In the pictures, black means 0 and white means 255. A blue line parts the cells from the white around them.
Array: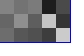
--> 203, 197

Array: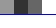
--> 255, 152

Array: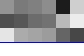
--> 236, 229

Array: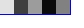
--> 226, 156

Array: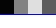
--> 223, 130

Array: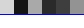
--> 214, 169

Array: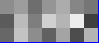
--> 237, 208

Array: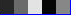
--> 227, 135

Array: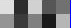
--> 223, 209
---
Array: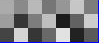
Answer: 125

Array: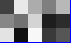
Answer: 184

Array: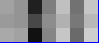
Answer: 198

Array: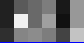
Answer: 152

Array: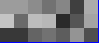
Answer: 171

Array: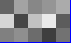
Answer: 171
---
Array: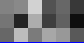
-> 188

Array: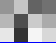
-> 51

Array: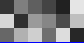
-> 177

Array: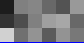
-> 112

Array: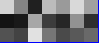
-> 67

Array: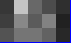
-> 117

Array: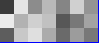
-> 200

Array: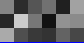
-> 79

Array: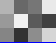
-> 50

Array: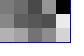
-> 163
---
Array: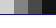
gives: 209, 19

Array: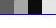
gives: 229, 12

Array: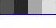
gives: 221, 39

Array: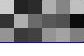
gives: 205, 12

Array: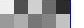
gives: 238, 43

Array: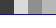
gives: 218, 61

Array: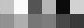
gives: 250, 11

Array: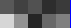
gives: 214, 37

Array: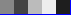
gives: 238, 30
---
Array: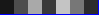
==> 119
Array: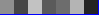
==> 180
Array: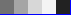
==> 244
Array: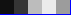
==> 235
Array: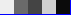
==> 208
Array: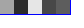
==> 72
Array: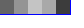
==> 169
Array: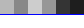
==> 52
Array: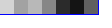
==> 20
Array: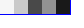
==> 146
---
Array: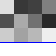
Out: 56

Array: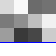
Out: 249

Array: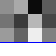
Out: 169

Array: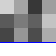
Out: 164

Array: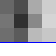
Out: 77

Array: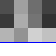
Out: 160
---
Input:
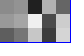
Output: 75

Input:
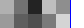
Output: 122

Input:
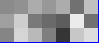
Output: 235

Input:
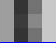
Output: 136

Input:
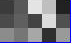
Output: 220

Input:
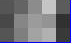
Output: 147

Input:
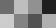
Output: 82
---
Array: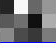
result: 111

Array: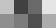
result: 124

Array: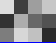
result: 173

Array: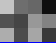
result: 69

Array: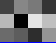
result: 3

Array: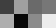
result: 8
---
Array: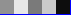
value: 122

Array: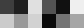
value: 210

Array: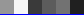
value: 58

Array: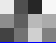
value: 208

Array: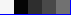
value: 46

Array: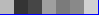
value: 70

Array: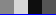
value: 14

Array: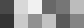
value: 145

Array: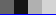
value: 176

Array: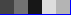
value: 23
